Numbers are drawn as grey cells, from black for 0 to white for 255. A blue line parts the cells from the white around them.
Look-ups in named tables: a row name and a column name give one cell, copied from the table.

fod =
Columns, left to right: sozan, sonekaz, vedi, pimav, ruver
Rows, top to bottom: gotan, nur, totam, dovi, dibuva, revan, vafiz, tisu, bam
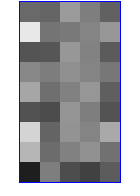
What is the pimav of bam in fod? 65
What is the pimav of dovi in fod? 132
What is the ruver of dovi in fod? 119
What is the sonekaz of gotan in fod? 101
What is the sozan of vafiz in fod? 212
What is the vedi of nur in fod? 121

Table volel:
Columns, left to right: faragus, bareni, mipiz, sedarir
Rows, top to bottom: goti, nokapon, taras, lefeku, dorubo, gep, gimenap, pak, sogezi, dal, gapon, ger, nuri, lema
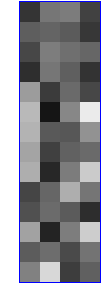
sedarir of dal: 117
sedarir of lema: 96
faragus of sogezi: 174
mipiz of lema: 61
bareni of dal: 102
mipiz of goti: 124
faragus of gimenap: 179
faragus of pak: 164
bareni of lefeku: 118
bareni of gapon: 107
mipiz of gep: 135

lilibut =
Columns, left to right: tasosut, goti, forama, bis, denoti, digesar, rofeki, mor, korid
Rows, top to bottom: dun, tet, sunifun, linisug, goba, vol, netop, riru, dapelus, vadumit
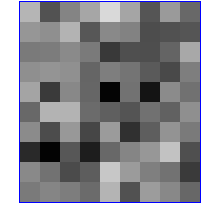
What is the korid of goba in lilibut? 113
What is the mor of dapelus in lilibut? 114
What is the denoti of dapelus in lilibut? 199
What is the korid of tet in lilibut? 85
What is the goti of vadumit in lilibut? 133
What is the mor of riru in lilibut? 194
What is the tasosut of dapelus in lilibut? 137
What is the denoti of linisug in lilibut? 126
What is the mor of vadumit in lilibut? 136
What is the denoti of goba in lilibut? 4
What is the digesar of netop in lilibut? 48
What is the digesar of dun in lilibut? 165
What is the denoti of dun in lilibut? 217
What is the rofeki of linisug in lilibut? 90
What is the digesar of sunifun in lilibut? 79
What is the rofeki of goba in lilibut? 20
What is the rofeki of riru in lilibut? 151
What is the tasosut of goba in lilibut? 164

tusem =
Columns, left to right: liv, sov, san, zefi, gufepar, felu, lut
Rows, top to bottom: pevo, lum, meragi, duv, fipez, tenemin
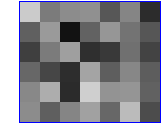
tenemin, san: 133
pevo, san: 140
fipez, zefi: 207
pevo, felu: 133
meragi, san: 159
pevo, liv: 203

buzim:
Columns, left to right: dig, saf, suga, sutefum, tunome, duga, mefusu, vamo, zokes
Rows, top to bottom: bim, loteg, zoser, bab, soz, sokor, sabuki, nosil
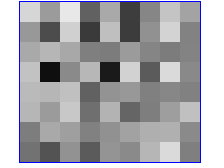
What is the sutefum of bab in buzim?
183
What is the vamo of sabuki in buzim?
176
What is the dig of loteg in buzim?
152
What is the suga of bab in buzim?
138
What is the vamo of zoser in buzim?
124
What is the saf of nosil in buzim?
83
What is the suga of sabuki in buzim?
159
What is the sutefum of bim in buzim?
97
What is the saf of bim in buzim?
155
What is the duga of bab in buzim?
210
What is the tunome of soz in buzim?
147
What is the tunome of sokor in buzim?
179
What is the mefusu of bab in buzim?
91
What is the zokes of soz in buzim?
129
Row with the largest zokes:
sokor

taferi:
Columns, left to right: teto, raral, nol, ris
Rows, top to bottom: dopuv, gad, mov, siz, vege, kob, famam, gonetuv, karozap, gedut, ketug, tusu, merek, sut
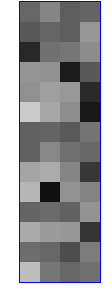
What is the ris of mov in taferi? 140
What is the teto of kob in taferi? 203
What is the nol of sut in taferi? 103
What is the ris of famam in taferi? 116
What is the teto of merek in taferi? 109
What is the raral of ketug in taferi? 107
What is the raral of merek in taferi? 103
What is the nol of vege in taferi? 152
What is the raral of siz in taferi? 145
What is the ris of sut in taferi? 112
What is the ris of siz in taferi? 88
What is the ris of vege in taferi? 42
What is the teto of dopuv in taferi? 102

